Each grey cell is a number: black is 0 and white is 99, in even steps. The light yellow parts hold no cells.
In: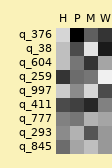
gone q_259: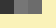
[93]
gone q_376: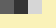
[0]
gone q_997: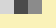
[79]

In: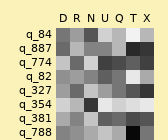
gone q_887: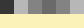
[16]
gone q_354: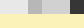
[86]

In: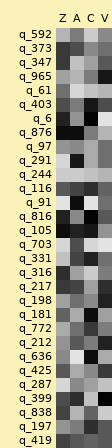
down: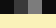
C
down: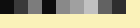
C
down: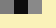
C
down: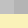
A
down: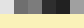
V

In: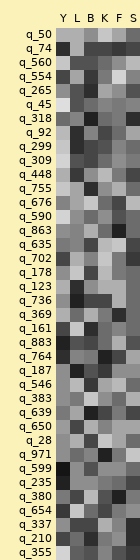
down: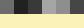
K
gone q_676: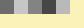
[64]
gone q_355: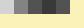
[37]
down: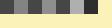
B
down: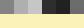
L
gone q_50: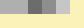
[64]
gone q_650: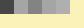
[60]

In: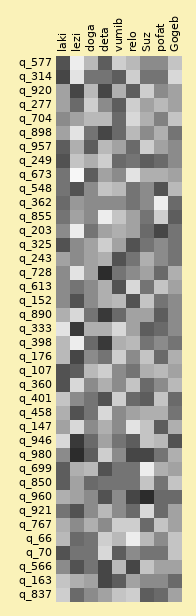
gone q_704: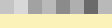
[50]
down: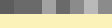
vumib
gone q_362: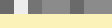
[59]

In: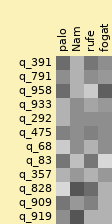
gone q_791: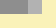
[59]
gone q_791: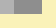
[59]
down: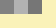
rufe
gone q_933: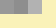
[64]

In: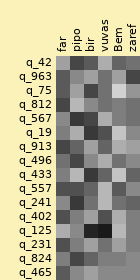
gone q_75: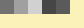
[58]
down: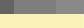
zaref
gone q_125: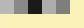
[14]

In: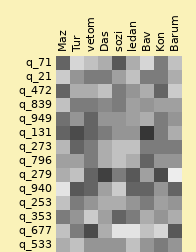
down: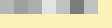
Maz
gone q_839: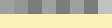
[53]
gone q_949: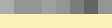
[44]
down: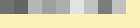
Maz
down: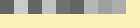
Maz
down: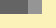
vetom
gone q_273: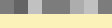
[71]

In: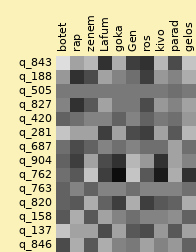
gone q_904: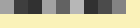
[59]
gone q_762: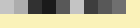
[5]
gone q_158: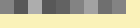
[55]

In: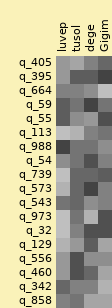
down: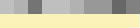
luvep
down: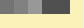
tusol
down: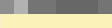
tusol

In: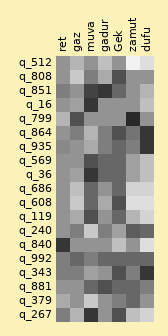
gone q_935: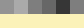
[53]
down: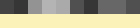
muva
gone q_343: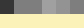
[31]
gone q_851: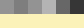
[26]
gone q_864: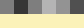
[45]
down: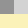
dufu
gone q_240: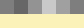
[36]

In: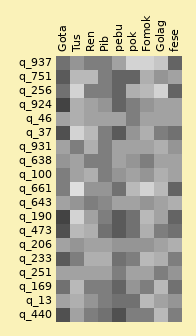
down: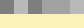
Ren
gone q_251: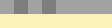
[58]
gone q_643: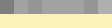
[53]
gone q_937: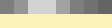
[77]
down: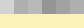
Fomok

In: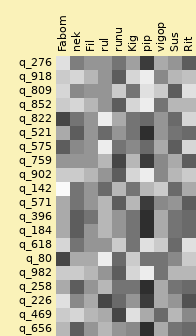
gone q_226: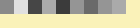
[32]
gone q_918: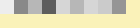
[75]
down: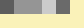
runu
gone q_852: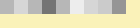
[36]
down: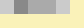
vigop
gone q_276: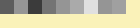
[49]
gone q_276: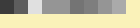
[62]

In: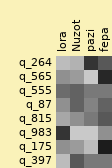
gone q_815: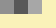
[47]
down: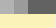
Nuzot
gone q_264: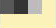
[69]
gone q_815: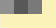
[65]
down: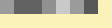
Nuzot
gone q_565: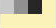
[60]
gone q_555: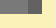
[42]

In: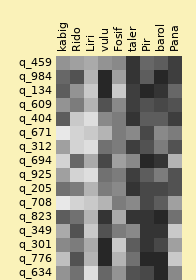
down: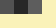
Pir
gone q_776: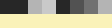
[74]

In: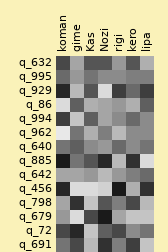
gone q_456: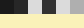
[81]
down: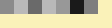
rigi
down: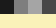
rigi

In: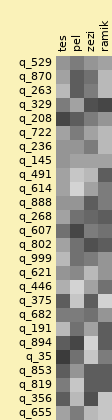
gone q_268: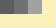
[40]
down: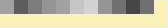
pel
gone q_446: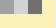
[68]
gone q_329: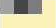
[31]
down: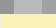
ramik

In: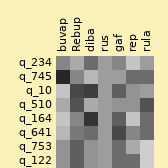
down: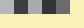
diba
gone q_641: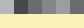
[47]
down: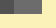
rula
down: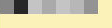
buvap

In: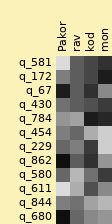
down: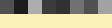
kod
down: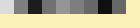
Pakor
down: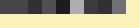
kod
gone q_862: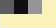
[19]
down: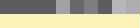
rav
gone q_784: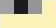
[15]

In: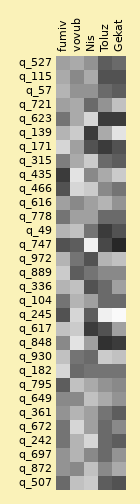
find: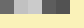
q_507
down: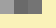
Nis
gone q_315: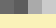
[49]
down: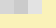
vovub
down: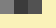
fumiv
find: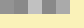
q_872
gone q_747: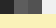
[28]

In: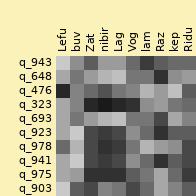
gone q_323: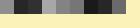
[60]
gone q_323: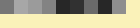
[10]
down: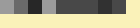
Zat
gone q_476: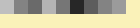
[32]
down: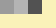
nibir

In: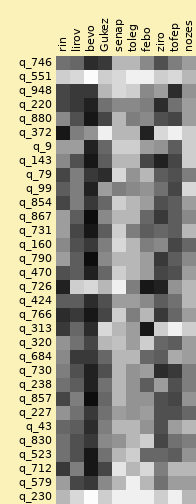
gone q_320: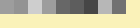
[75]
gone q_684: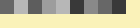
[66]
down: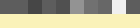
tofep
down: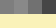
Gukez
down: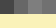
ziro
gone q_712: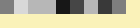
[89]

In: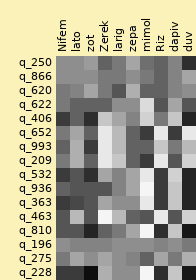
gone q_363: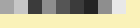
[28]
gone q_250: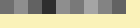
[60]
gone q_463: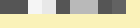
[81]
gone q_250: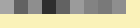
[43]
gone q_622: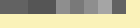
[85]
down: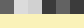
mimol

